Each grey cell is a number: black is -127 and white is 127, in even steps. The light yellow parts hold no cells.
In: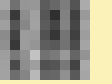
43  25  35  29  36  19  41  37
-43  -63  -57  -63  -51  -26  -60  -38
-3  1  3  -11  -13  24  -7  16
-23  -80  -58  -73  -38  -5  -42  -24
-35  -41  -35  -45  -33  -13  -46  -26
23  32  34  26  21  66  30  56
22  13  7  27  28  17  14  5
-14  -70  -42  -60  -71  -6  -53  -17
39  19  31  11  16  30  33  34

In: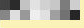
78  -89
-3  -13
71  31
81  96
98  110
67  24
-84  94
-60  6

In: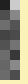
75  7  -43  -52  -12  -71  9  -50
-95  -49  -17  -59  -45  -19  -25  -20

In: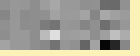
17  27  23  44  7
-21  32  5  63  -89
-20  40  -16  31  -121
17  6  16  14  35
16  35  5  34  -26
25  27  21  30  17
25  26  23  28  22
39  34  -11  95  -12
29  16  -3  59  9
14  14  14  14  14
22  12  13  25  24
24  23  24  24  25
17  6  16  14  35

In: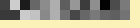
-5  -12
-51  -32
-125  -26
15  -6
-67  -24
23  -56
-33  -15
46  47
12  9
-24  66
-100  75
77  -70
-62  -70

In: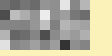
54  -18  34  47  4
7  -7  40  27  15
101  30  53  38  -76
15  16  0  11  29
20  108  64  -49  4
-20  20  22  5  32
-10  45  3  -18  14
-25  61  4  -25  7
-12  -50  5  52  97

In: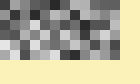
-32  40  61  28  -54  -26
-31  6  -45  82  22  26
-21  34  -43  28  -50  53
50  57  -84  -68  20  6
53  -74  -18  19  69  -81
-33  34  -47  78  10  -53
-86  57  -3  -21  -16  92
-45  -12  -31  75  9  57
-34  -84  89  4  94  38
5  -3  14  50  -30  -48
34  -73  -12  -43  41  94
-65  20  -54  -33  101  41
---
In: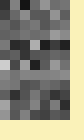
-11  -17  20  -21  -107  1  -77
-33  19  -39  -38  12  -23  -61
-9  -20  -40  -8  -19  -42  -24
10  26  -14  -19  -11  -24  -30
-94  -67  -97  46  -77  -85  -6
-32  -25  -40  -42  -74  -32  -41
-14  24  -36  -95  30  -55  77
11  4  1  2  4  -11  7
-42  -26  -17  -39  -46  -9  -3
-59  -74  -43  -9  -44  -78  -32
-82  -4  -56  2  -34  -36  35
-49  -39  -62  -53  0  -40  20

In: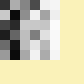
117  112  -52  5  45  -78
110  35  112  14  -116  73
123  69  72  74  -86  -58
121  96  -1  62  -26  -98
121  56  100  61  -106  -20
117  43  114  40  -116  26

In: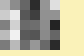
95  21  -83  -25  12  55
18  17  -64  -40  106  76
-92  13  -17  -21  81  0
-25  10  -42  -37  113  59
-85  -22  23  -18  57  -4

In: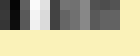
-44  -50  -46  8  -14  -11  -62  97  122  -31  -122  -74
-28  -29  -38  7  -15  -27  -60  90  115  -38  -116  -70
-29  -28  -37  8  -14  -25  -62  91  112  -39  -114  -74

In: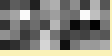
-42  50  -69  14  -34  47  30  -95  -47  -34  -74
14  63  122  -18  -9  30  9  -12  122  36  12
-9  -125  -78  -118  -24  54  -59  -18  -45  8  -78
-41  -31  -62  -53  -73  -13  73  -41  -70  -4  17
42  25  27  -8  -112  33  85  1  -48  -80  -93

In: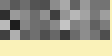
-12  -11  25  -29  41  12  -48  -44  -18  -38  -4
30  -6  35  55  21  -65  17  -18  11  26  -81
-3  -30  12  1  68  9  -21  -16  6  -98  58
-49  -11  13  -20  -70  -24  -48  -16  -34  47  -63

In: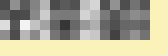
-42  -12  -49  18  -47  85  64  -46  -37  -52  54  3  -37  16  -52
1  12  -8  -41  -5  62  83  -5  -6  -4  76  9  -51  -55  -29
-30  -21  -24  -47  -26  47  25  -23  -73  -28  35  66  115  -42  93
-13  18  -11  -61  -14  71  82  -5  -40  -10  80  9  55  -50  14

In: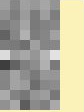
20  38  24  32  6  30
-1  30  -3  27  -1  18
7  3  -5  36  9  -2
33  6  -2  49  6  -28
7  5  32  -15  -5  -3
98  54  22  39  28  91
-5  48  13  0  -28  -65
22  23  -5  13  35  6
12  8  -17  28  35  5
-7  29  21  -7  3  42
41  0  10  -34  40  17

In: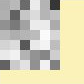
-73  52  107  -20  57  45
65  53  91  70  -29  48
43  107  107  34  -5  17
86  122  59  53  46  58
61  115  105  -39  92  83
78  6  19  51  113  105
0  113  17  98  75  -29
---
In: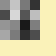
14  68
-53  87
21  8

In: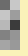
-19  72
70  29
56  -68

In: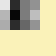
102  -84
54  -120
44  -83

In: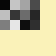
-121  69
63  -73
-1  102

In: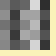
-3  -37
15  -68
-13  -49

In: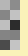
54  12
6  66
63  -83
